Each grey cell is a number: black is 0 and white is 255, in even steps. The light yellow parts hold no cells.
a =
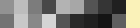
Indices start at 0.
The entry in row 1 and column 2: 136
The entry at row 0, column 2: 124
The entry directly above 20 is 53
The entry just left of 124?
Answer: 189
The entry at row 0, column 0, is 146

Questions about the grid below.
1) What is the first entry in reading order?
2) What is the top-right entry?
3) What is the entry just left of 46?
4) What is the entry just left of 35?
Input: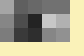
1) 165
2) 113
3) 58
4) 77
